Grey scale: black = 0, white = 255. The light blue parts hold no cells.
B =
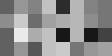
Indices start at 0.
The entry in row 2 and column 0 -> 97
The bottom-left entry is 97
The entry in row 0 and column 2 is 130
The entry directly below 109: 172
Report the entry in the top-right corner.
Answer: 118
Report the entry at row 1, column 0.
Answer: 141
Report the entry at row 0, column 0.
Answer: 97
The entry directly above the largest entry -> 202

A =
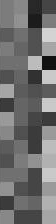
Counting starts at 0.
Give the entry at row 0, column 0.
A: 124
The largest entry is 210
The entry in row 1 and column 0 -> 124
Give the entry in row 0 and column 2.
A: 40
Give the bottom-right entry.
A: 165
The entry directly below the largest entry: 165
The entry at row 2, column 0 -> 92
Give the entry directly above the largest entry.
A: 124
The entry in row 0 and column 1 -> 136
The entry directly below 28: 80
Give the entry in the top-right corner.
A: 69
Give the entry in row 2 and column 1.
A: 112

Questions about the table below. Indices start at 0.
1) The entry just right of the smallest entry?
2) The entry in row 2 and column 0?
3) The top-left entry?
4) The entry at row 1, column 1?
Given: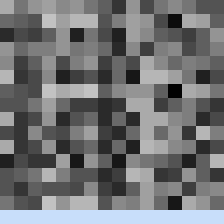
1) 170
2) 42
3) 170
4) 95

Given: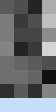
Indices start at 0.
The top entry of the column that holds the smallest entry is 172
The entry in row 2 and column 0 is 123
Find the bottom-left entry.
48
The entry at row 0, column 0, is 91
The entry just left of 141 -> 68
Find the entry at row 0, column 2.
36
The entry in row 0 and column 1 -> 79
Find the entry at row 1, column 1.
58

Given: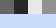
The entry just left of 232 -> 40
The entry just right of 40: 232
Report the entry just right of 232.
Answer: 145

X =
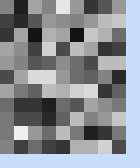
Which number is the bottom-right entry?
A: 75
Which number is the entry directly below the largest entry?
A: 65
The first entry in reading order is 131
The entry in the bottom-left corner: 131
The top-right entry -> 152
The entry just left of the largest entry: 120
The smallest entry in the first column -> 53
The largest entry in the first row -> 230
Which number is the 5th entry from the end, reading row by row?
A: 53
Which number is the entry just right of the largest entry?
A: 152
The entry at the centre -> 152
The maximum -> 240
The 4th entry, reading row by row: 131
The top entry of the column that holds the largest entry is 31
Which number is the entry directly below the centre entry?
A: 176
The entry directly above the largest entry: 75
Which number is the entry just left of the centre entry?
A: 218
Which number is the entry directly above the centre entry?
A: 141
